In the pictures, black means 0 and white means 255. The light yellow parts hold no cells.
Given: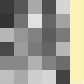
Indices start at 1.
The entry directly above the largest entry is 170
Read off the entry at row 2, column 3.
225
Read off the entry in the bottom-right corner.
66
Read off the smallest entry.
52
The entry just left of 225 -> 115
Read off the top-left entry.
59
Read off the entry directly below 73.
136

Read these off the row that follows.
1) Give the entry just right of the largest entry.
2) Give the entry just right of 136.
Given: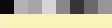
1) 136
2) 53

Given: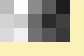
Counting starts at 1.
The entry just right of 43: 64
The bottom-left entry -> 218
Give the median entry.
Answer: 113
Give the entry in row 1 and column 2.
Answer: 254

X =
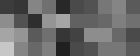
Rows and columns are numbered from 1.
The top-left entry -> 60
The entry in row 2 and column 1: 141
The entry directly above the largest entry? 165
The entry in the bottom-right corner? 90
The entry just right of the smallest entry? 74
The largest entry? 199
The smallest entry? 32
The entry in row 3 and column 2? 149

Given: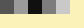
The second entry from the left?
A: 154
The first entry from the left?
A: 84
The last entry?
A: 201

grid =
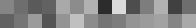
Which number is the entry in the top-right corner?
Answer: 110
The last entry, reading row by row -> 169
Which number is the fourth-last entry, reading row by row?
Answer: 155
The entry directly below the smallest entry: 117
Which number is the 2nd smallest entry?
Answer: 64
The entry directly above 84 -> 98
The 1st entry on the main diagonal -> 133
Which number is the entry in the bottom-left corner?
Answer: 98

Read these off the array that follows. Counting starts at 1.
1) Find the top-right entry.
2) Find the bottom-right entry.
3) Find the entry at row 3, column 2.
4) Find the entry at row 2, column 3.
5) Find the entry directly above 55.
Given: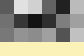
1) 187
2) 193
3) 147
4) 19
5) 225

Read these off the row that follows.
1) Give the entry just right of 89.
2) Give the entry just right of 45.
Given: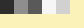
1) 246
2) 142

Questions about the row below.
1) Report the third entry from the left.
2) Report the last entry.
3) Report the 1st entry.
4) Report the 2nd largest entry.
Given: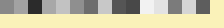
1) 43
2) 93
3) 136
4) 227

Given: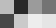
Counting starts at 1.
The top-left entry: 189
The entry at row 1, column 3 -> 155
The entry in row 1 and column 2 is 41

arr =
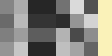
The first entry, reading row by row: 133
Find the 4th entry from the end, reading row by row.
38
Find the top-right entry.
81
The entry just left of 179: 93
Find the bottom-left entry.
149
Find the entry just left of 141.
74
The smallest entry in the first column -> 106
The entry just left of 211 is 149

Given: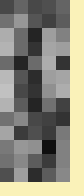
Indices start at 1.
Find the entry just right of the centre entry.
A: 144
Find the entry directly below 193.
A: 179
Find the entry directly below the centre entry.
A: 36
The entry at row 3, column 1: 173
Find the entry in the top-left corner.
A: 72
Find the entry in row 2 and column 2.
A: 151
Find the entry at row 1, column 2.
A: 100
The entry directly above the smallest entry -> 59
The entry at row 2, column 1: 113
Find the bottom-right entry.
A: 136
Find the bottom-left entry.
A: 79
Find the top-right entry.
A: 100
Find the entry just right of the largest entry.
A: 72
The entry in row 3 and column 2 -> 107
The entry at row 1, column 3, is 72
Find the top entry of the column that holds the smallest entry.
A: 79

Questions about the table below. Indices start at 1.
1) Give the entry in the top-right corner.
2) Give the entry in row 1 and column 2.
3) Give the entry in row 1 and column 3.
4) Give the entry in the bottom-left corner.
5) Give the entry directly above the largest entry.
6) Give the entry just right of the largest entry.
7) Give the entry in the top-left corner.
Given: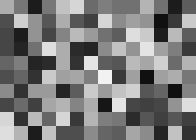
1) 93
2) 119
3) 28
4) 222
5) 93
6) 57
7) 173

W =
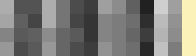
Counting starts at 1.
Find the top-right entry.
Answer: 159
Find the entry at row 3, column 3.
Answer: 96
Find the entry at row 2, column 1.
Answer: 165
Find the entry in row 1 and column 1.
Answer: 173
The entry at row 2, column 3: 69
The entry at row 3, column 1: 132
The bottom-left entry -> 152
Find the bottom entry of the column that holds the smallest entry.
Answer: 40
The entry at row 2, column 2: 96
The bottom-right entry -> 124
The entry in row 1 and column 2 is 83
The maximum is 207

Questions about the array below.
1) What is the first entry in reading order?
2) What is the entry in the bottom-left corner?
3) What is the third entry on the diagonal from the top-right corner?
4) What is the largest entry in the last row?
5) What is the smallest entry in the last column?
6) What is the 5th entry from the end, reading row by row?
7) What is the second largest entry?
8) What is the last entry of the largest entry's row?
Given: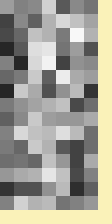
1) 157
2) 129
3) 122
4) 209
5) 52
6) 178
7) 242
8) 178

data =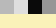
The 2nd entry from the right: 10
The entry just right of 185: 222
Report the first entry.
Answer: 185
